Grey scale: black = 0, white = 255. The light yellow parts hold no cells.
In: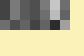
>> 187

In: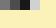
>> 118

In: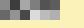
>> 187

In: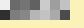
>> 203

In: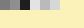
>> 215

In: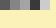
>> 164

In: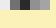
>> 164
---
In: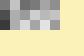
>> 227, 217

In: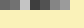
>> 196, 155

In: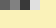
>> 224, 129

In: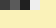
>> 238, 90

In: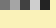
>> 206, 165

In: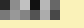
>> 193, 183

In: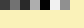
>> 241, 174
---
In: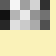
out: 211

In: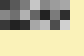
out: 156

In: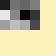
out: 102

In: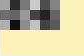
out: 77

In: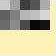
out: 85

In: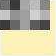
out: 189

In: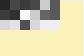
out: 204
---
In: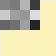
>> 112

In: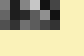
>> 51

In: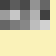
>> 123

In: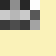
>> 77

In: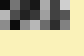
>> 12

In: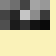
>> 27

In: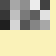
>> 213
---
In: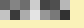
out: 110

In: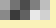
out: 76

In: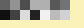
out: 77

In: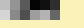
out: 90

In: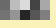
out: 219

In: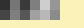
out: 58

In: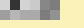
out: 212

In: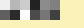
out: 204
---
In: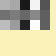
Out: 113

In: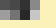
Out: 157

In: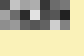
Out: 163

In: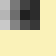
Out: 181

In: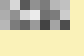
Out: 173

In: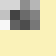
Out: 194

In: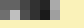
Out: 111

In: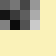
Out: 20

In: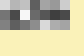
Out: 117
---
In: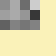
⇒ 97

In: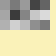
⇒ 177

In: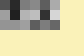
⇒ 148

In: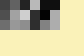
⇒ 110

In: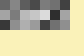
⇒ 56

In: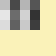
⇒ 220

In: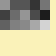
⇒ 97

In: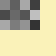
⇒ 168

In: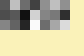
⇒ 133

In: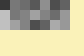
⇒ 192
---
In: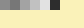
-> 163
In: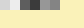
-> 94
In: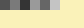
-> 52
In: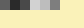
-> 73
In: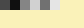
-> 133
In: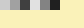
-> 64
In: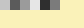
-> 155
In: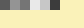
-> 117
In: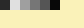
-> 159
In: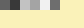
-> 194
